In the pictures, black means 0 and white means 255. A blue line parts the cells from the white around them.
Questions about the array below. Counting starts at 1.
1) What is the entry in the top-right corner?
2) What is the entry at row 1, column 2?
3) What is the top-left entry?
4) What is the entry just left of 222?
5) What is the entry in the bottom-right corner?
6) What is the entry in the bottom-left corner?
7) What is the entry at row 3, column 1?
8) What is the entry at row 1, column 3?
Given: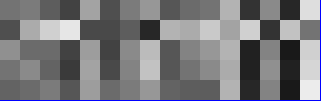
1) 222
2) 123
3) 115
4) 39
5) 236
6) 99
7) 144
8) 93

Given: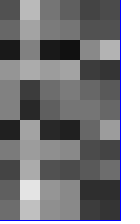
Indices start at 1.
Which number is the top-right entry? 75
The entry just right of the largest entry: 149
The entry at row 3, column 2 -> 129
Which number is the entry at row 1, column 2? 186
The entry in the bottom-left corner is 109
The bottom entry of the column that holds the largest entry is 192
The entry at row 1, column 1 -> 81
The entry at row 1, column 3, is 117
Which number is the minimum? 17
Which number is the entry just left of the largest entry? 95
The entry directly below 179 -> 52
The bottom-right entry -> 52
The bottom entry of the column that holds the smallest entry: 137
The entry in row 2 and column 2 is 163
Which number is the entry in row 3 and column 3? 25
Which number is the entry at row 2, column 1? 103
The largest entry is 228
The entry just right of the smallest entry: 137

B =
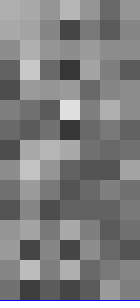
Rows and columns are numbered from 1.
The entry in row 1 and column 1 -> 175
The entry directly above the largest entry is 155
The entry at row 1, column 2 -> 169
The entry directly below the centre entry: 98
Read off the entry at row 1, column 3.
149
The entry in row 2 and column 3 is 134
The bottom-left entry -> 113
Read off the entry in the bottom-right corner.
127
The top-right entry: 149
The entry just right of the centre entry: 113
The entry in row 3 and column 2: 175
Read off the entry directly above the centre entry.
54
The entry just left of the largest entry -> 91
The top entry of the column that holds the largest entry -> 182
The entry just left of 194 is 141
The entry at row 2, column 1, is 169
